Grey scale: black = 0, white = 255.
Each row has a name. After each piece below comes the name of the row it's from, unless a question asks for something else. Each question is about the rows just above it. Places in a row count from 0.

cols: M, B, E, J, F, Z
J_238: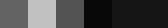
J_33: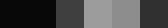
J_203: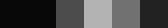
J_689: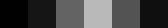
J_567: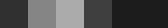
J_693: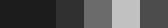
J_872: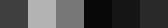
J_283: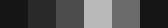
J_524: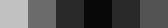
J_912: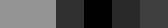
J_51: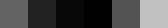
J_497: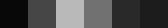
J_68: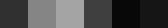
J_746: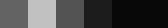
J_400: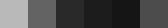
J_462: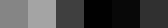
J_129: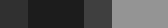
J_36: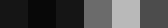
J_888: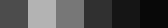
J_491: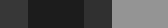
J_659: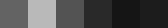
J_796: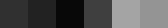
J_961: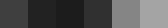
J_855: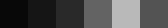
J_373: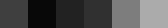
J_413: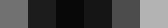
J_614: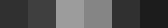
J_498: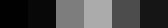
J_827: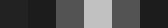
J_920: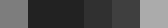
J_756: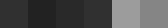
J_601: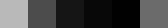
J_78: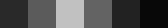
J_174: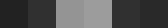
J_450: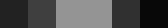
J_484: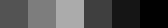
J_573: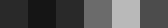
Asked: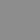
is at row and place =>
J_33, 4
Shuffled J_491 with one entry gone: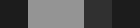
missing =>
[55]
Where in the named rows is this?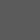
J_78, 1
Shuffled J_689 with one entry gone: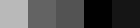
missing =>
[15]
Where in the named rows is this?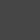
J_497, 1
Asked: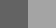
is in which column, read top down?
B

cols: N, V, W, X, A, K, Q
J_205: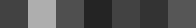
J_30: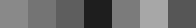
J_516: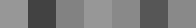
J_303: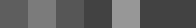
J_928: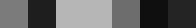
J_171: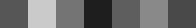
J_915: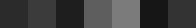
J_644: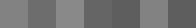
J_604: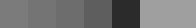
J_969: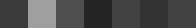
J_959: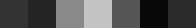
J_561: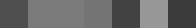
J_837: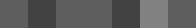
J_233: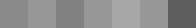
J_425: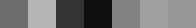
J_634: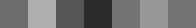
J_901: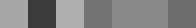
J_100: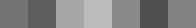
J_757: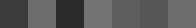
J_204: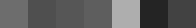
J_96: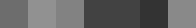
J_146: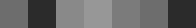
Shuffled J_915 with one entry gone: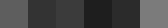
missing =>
[22]
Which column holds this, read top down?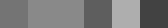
A
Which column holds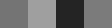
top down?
V
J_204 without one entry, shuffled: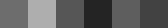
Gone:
[79]
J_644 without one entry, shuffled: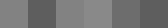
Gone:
[101]
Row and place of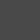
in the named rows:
J_171, 6
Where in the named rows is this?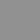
J_96, 1

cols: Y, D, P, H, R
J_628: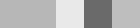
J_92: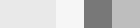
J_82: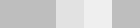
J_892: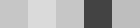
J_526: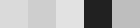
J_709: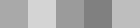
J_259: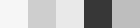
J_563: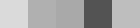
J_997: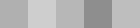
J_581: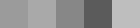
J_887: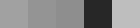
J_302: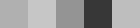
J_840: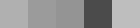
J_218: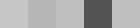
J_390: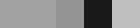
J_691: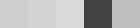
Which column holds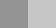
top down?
D
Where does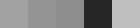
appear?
J_887

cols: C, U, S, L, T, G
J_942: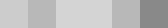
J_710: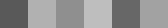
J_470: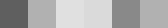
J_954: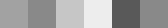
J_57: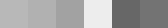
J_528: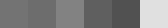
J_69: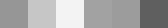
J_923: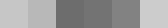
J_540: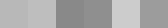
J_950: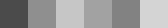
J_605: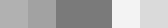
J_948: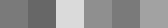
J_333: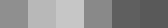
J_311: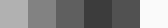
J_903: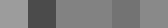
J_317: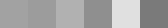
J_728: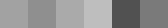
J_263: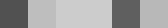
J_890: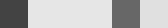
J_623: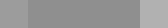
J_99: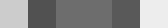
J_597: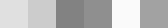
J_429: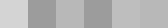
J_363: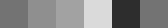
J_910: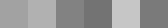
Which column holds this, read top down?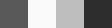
T
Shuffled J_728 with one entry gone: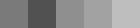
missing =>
[170]
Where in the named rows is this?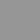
J_69, 0
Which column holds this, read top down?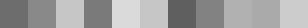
S
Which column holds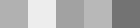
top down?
G
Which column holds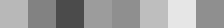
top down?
U

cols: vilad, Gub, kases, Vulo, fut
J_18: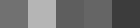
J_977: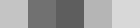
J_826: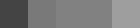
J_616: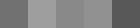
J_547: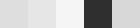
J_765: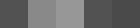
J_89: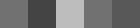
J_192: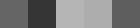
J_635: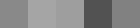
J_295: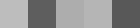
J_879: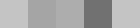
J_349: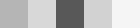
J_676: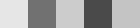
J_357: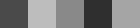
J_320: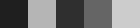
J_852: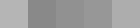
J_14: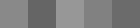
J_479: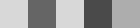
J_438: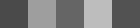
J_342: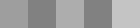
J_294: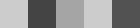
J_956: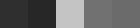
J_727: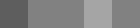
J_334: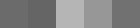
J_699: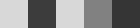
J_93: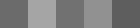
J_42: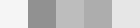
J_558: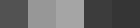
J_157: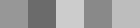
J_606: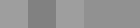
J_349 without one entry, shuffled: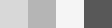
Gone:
[210]
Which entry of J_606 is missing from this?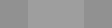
[129]
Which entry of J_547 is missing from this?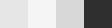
[222]
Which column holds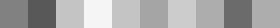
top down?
fut
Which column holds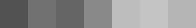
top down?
vilad

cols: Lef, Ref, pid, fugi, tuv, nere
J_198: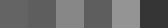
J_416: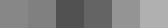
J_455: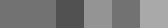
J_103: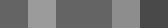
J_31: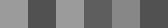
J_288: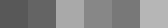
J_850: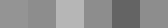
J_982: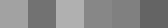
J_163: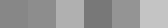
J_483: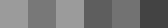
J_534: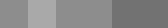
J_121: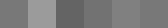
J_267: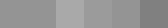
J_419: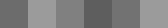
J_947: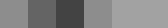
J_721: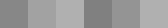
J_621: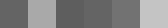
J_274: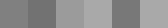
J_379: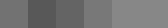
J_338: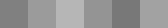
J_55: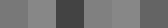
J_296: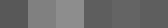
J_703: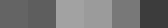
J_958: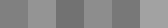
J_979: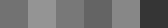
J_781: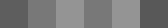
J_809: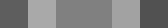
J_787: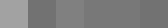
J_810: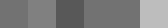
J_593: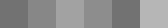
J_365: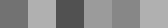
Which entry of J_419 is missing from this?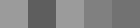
[108]
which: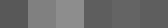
J_296

